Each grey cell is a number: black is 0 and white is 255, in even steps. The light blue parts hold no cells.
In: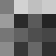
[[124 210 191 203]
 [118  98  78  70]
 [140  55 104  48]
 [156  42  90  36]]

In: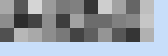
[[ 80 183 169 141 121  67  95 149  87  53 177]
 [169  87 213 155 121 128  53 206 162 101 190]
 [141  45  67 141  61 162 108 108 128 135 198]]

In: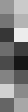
[[ 54 236]
 [152 202]
 [117 180]
 [101 167]
 [209 138]
 [131  88]
 [109  61]
 [ 74  22]]

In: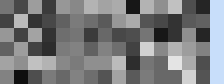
[[ 66 187  51  72  97 123 110  90 151 171  84  72  51  90  97]
 [ 97 157  66  45 123 130  97 130 110  66 209 136 179 157 130]
 [163 143 193 179 136 123 143 143 187  45 117 104 228 171  78]
 [117  72 157  59 151 136 179 163 171  23 179 143 193  78  37]
 [151  66 163  51 110 117  59 104  72  78 117  23  51 143  37]
 [130  15  78 123 104 130 110  84 163  90 123 104 104 209  84]]

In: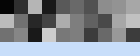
[[113 134  25 205 120 126  60 105 153  60]
 [187 113  39  67 173 126  97  73 167 193]
 [  5  47 181  25  89 105  81 141 147 167]]

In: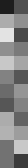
[[114 200]
 [200 165]
 [178 157]
 [107 149]
 [172 143]
 [ 86 130]
 [143 122]
 [172  99]
 [130  86]
 [ 29  80]
 [227  73]
 [114  59]]

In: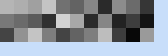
[[181 174 160 196 113  99 134  42 140 107  54]
 [ 68 146 196 126  68  99 126 189  61   8 154]
 [120 107  91  48 210 168  42 134  34  61  20]]
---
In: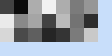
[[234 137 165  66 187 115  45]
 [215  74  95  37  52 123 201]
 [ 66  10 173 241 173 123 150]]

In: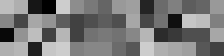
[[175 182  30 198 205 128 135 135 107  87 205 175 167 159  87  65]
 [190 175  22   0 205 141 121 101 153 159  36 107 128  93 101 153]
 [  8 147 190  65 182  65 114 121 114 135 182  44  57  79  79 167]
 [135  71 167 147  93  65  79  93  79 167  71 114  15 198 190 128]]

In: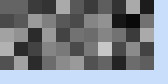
[[ 81 162  43 108 139 154  81 100  35 108  94]
 [162 146  43 154  67 114 108 133 114  59 170]
 [100 100  59  51 170  88  59  94  51 170  28]
 [ 74  88 154 127  88  74 133 146  22   9 114]
 [178  43  67 133 121  74 121 199  74 139  67]]

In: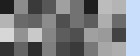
[[215 146 201 133  93  79 160 154  66]
 [ 30 140  58  87 160 114  30 188 180]
 [180 106 100 140  79 114  93 174 106]
 [ 50 100  44 127  72  58 120 167 174]]

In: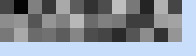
[[120 169 107 113  92 134  77  69  42  85 141  50 149]
 [141 149  85 149 128 184 107 128 120  62  62 157 163]
 [ 69   4 128  56 169  92  50  77 190 120  36 177  69]]

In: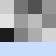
[[226 157 188 136]
 [ 28 130 173 211]
 [204 116  81 149]]

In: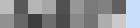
[[145 103  62 110  75 137 116 174 202]
 [189  88 181 166  81 151 122 129  95]]

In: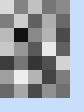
[[159 238 180  67 125]
 [125 205  96 174 104]
 [104 167  75 145 112]
 [199 151  89 232  96]
 [218 131 193 118 137]
 [ 60 118  53  81 211]
 [186  18 137 180  75]]
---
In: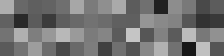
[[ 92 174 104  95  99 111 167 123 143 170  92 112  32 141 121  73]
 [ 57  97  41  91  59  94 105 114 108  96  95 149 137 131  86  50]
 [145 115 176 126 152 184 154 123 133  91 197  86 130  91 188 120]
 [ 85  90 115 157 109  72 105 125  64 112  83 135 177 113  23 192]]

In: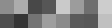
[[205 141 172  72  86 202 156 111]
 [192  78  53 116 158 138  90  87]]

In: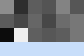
[[ 86 141  46  93  84 131]
 [119  91  71 102  71 108]
 [119  12 239  95  87  93]]

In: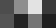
[[ 58  77 142 227]
 [ 31  84  35 117]]

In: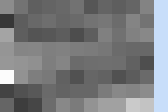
[[131 140 115  95 100 104 114  86 100  94 101]
 [115  55  93 104 110 102 106 115 119 108 132]
 [136 164  94  84  87  93  77  94 128 113 129]
 [104 149 133 134 127 129 125 123 119 107 104]
 [ 78 151 148 144 126 133 107 110 111 110  97]
 [106 252 146 126 121  97  81 102  98  81  92]
 [140  67  81  88 106  99 103 103 123 136 132]
 [195 101  61  70 108 136 123 147 161 161 202]]

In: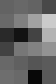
[[ 72  99 104  99]
 [203 105 128 162]
 [179  41  18  67]
 [147  66 119 130]
 [ 91 104  96  85]
 [ 89 110 105   8]]

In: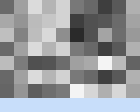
[[176 106 160 219 180 211 120 104  62  89]
 [163 168 148 187 198 211  62  81  86 107]
 [153 191 130 189 217 142  42  81 164 109]
 [177 105 161 219 180 210 121 104  63  89]
 [ 99 188 124  80  84 108 160 169 244 186]
 [177 104 161 219 181 210 121 105  63  89]
 [163 101 149  93 110 121 244 214 175 215]]

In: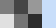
[[152 125  69]
 [ 44 224 117]]
